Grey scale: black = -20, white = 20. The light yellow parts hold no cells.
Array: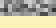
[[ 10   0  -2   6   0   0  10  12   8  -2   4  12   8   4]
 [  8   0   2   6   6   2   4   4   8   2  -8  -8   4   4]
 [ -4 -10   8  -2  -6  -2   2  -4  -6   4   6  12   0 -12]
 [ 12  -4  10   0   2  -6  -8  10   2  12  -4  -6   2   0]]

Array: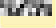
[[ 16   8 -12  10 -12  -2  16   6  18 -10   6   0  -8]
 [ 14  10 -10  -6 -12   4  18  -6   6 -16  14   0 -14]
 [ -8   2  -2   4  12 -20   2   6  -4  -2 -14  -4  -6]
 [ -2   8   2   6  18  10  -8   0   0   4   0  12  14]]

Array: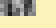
[[  8  -2 -16  -4  -4  10 -10   2   0]
 [  6  -2 -14   2   6   8 -12  -8   4]
 [  0  -2 -12   2  -6   4  -8  -4   4]
 [  0  -2  -6   6  10   2  -8 -12   6]]

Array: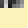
[[-10  14 -16  -2   0   6]
 [ -8  10 -14 -12  -4   2]]

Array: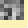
[[ 11   3 -11  13   5  -5]
 [ -1  -7  -9   9   7  -1]
 [  3  -5  -3  -1   1  -9]
 [  3 -11   1  11  -7  -3]
 [ -5   7   3   5   1  -3]]

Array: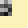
[[  7   5 -13]
 [ -5  -9  -5]
 [-11 -17  -3]
 [ 13   1  11]]

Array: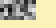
[[-16   8 -18  -2  10 -10  -8  12  16]
 [  2  -6 -12   0   6  -4 -10   8   6]
 [  4  14 -10   2  10  10  -2  -6   8]
 [  4  -8  -2  -4  -2  -8  12   6   2]
 [  8  14  10   2  -8   4 -14   0 -12]]

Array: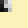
[[-18 -14  10]
 [-16  12  14]
 [-12   6  16]]

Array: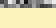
[[  7  -5   1   1   7  -7  -3  -5   5  -3 -11  -9  -7   3]
 [ -9  -3  17   9 -11   9 -17  -1   3  -1   1  13  11  17]]
